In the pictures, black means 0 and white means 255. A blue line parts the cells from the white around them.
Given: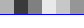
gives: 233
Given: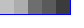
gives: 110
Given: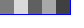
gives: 96
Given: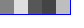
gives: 87
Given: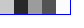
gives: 156
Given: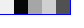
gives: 166
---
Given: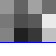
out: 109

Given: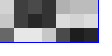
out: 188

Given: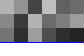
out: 107

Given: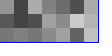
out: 171

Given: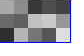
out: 66

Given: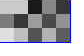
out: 55

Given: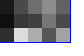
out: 98

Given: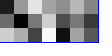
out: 132
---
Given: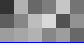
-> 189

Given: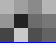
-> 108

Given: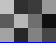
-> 111

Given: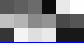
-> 138

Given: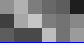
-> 198

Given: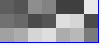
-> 74

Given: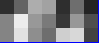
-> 152
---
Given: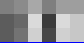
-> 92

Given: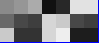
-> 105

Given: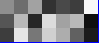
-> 85

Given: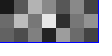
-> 107

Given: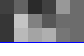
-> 54

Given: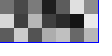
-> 215

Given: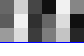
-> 92

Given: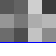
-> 150

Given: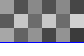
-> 90

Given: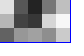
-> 182
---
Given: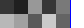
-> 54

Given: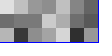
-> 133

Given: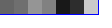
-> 45

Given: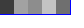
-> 195

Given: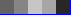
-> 166

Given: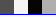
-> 5

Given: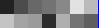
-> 226

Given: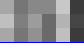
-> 200

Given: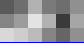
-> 110

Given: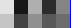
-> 44
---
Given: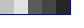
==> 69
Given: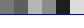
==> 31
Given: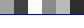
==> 186
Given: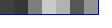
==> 86
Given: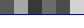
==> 76
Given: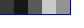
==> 201
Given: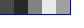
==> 233
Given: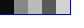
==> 89
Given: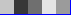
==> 229
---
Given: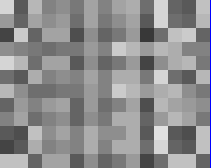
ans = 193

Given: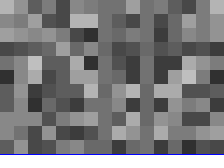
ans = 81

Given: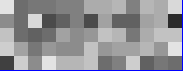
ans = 119

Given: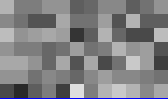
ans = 136

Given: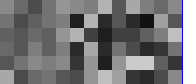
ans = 75
